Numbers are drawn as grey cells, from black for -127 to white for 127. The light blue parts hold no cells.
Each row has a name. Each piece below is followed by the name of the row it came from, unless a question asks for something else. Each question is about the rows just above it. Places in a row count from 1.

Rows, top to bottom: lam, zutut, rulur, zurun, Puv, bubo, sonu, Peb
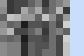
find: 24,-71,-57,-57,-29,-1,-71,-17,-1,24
lam
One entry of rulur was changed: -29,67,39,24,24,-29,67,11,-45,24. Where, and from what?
3, 55
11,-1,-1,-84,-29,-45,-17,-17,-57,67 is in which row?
Peb
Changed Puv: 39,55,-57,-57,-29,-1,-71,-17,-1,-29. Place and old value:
1, 24
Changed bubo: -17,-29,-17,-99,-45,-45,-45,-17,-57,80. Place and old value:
7, -57

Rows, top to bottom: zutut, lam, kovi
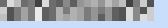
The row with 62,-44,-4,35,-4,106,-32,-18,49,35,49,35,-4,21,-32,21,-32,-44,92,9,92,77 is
kovi
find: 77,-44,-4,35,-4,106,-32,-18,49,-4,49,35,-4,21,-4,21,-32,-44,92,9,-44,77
lam
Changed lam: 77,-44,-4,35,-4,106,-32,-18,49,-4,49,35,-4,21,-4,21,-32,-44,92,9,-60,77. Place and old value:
21, -44

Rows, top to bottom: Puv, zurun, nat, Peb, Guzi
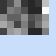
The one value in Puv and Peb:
12
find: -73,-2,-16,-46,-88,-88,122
zurun
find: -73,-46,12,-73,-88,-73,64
Puv
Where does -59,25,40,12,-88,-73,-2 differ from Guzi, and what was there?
6, -88
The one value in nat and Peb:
12

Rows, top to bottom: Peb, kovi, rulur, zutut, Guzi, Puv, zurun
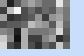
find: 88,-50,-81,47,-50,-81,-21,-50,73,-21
zurun
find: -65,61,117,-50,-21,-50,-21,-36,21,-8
kovi
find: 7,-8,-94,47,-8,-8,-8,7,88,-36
Guzi
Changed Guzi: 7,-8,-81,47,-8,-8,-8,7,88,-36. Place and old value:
3, -94

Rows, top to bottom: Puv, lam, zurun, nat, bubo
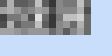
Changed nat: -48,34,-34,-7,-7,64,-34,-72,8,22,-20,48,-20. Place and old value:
2, 48
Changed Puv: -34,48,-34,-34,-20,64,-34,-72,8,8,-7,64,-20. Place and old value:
10, -7
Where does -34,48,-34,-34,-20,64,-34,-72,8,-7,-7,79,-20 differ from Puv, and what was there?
12, 64
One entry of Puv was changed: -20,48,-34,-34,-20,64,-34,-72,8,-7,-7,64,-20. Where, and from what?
1, -34
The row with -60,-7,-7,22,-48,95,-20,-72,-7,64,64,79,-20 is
zurun

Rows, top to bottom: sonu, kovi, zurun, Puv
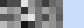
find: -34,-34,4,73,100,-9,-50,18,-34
zurun
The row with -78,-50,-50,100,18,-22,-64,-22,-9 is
sonu
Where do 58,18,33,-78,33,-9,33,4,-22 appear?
kovi

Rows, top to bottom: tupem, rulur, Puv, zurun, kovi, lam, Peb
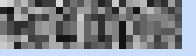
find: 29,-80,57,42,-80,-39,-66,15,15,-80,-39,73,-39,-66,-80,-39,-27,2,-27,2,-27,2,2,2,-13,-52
Puv
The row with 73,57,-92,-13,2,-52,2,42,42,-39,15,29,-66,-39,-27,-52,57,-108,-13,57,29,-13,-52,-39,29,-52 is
Peb
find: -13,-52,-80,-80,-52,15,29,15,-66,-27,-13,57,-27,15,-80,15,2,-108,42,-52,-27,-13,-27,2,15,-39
zurun
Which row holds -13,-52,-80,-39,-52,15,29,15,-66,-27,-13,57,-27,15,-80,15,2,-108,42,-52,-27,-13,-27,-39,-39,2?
kovi
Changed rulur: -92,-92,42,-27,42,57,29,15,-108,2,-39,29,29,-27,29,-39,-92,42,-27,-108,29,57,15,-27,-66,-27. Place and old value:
2, -108

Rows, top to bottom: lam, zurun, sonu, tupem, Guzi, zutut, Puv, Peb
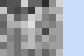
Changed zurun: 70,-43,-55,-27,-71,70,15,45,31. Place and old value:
9, 45
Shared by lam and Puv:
15
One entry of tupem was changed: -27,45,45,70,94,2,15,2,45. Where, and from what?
9, 31
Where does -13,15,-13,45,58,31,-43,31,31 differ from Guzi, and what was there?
7, -55

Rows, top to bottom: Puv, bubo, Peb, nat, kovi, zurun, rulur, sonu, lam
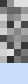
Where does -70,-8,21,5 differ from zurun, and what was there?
1, -54
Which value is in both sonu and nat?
-54
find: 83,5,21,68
Peb
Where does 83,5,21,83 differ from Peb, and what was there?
4, 68
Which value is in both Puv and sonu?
95
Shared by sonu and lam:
-8
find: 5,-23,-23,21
bubo

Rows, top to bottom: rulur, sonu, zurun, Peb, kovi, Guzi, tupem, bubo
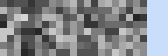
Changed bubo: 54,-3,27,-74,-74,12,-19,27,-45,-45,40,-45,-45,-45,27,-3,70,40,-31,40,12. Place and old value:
4, -89
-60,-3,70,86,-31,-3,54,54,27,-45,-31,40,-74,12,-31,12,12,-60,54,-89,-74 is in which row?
zurun
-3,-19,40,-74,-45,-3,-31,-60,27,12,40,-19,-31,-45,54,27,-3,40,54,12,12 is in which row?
tupem

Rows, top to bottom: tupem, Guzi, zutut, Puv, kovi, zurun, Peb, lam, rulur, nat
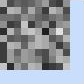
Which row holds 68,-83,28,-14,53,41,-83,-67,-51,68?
nat
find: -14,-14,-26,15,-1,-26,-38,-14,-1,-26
zutut
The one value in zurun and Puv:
-14
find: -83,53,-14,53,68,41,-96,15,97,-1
kovi
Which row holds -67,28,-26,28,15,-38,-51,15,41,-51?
lam
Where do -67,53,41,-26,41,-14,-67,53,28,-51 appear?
Guzi

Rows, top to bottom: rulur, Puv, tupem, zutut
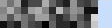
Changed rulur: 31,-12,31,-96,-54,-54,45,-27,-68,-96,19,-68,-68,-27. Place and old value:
12, -54
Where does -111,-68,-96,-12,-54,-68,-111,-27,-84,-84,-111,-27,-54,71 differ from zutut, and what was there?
7, -126
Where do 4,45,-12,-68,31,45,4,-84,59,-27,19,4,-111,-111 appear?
Puv
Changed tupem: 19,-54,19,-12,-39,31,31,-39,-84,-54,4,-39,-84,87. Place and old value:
2, -39
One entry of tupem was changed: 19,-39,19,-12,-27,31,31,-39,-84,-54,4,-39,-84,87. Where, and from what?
5, -39

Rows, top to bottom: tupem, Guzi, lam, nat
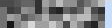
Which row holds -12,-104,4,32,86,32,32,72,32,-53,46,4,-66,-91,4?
nat
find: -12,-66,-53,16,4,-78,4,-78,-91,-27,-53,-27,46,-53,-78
Guzi

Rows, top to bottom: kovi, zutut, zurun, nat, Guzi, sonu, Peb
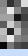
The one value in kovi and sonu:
5
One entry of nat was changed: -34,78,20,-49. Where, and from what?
4, -34
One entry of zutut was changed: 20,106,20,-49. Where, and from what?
3, 5
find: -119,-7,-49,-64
Peb
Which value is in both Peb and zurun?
-64

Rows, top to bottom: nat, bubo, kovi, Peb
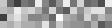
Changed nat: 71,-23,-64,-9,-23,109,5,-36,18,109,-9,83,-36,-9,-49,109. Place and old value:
13, -23
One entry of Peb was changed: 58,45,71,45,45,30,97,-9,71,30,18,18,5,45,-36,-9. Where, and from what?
8, 5
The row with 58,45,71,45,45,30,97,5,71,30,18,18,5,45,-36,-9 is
Peb
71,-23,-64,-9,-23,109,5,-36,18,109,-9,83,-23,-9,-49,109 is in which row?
nat
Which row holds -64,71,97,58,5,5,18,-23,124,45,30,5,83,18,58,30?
kovi
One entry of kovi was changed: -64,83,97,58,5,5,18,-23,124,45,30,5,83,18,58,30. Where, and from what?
2, 71

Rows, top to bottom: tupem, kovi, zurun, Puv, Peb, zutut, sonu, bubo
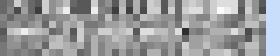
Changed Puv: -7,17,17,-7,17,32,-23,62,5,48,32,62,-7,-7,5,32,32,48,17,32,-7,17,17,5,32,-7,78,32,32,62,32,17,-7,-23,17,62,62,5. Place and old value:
22, 5
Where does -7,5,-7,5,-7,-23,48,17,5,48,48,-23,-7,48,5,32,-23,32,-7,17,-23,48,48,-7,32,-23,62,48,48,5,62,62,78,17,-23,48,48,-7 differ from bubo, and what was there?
34, 32
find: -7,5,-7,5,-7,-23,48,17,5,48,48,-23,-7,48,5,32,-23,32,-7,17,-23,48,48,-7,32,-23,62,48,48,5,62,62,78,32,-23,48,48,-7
bubo
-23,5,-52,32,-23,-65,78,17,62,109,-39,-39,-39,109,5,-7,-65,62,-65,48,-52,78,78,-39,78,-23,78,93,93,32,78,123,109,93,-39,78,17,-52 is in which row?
kovi

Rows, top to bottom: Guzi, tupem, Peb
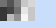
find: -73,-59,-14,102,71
tupem
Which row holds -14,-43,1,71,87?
Guzi
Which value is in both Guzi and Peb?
71
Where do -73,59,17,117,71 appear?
Peb

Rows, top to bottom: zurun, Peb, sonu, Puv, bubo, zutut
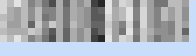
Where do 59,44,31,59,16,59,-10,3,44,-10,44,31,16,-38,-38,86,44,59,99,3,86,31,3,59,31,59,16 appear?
sonu
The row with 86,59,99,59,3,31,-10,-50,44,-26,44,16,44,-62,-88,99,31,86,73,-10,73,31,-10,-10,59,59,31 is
zurun
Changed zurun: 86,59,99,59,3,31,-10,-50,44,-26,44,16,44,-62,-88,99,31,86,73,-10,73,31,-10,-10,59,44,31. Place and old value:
26, 59

